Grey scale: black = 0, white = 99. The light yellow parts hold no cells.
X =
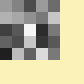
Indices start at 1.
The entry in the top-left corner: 60
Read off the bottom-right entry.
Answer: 47
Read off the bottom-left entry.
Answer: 12
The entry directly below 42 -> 77
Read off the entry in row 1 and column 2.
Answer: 51
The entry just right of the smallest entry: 73
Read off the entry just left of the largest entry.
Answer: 34

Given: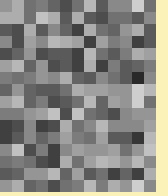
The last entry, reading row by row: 53
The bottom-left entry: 58
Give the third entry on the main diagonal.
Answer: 67
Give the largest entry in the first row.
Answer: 80
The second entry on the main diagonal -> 67
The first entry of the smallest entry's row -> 48
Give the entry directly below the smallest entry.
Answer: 80
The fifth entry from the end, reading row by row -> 48
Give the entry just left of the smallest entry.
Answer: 35
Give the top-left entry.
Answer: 58
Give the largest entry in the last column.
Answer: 75
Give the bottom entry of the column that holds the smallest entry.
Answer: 80
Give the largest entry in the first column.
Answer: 67
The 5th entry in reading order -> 39
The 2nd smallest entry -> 21
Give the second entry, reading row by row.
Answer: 67
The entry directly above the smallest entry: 39
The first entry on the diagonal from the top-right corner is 44
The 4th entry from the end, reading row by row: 67
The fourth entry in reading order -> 48
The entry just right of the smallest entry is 53
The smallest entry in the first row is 30
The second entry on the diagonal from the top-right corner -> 35

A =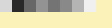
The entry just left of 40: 16
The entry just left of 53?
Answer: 45

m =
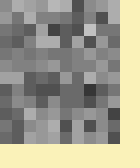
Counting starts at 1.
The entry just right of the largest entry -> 46
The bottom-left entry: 41
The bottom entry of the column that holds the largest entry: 54
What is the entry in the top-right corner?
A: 67
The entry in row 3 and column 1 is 46
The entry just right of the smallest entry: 36
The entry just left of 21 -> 41
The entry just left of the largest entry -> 31
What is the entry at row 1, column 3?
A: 63
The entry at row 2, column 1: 59
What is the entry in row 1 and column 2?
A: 67
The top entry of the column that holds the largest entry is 54
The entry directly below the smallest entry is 31
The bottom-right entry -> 31
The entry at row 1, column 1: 54
